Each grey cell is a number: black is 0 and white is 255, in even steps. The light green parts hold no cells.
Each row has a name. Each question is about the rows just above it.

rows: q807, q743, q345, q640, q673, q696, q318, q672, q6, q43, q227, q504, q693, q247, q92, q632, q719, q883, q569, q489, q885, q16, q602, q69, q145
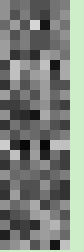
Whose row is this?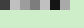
q318
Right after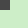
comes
[81]
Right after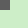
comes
[157]
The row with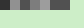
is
q6
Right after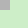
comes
[125]
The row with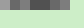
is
q673

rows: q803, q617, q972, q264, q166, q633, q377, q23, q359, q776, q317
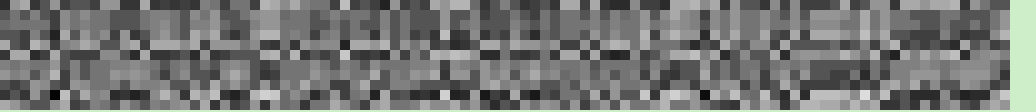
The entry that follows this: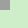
[25]
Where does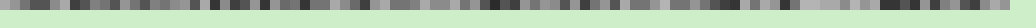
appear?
q317
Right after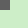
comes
[128]
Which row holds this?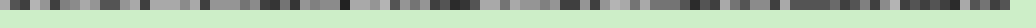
q166
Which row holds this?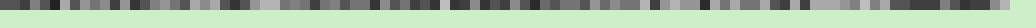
q264
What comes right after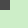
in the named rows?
[84]

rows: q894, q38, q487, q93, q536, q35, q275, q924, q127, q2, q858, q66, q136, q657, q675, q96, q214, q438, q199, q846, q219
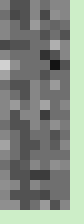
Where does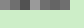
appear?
q487
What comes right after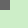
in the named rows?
[111]
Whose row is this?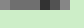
q35
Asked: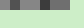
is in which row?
q66
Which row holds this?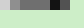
q275

